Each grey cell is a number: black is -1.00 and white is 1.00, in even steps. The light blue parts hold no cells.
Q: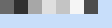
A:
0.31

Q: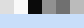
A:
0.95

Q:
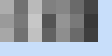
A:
0.51

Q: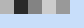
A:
0.42

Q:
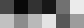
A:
0.10

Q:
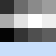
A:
0.87

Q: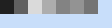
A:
0.71

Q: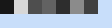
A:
-0.39

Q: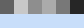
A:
0.57

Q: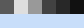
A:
0.74
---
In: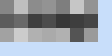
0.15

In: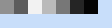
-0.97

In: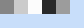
0.22

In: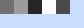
-0.42

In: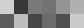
0.38

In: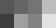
0.48
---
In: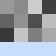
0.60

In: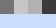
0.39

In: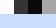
-0.92

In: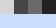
-0.17

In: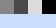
0.72

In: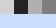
0.38

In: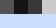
-0.56
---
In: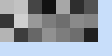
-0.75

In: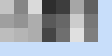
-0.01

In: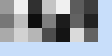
-0.23

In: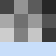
-0.58

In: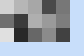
-0.49

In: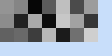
0.62
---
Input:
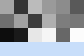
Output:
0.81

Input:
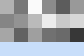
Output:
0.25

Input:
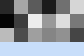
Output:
0.25

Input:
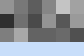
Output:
-0.22

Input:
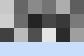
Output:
-0.38

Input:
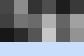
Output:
-0.33
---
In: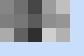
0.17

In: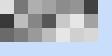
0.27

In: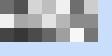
0.09

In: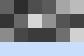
-0.49

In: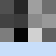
0.20

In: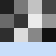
0.18

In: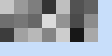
0.10

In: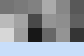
-0.25

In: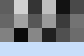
-0.10

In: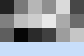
-0.16
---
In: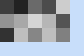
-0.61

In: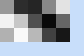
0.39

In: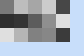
0.75

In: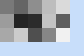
0.32

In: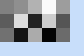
-0.11

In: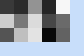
-0.34
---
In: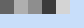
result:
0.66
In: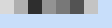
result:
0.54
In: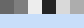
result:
0.36
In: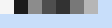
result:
0.43
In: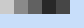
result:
-0.45
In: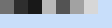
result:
0.69
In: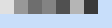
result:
-0.55
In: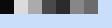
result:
-0.16
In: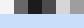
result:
0.24
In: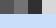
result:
0.69
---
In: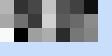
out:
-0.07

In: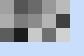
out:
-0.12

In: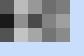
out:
-0.09

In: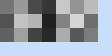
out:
-0.31

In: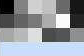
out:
-0.34

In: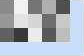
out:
-0.31

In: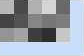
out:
-0.64

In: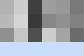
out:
0.29

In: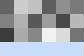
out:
0.72

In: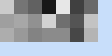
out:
-0.44
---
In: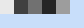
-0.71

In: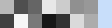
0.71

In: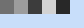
0.65

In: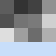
-0.15

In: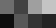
-0.60

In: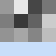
0.04
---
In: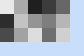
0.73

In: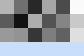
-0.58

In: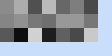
0.64

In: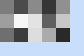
0.73

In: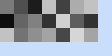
0.12

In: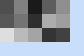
0.29

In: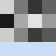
-0.54
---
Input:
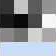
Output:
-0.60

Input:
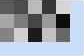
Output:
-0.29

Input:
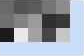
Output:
-0.18

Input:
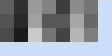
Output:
-0.25

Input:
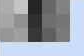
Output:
0.36

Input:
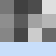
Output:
-0.07
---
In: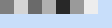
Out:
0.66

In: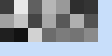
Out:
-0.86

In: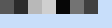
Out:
-0.66

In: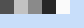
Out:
0.52

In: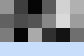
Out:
-0.96

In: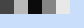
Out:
0.44

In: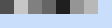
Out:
0.55

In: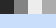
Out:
0.03

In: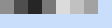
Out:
-0.39
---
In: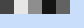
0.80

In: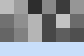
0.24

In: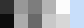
0.19

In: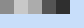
0.57

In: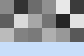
-0.60

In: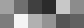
-0.13
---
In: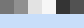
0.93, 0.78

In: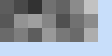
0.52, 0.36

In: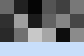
0.57, 0.30

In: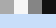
0.93, 0.33

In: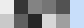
0.86, 0.69

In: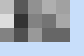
0.73, 0.49

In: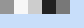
0.94, 0.61

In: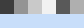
0.89, 0.58

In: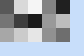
0.92, 0.80

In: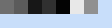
0.82, 0.13
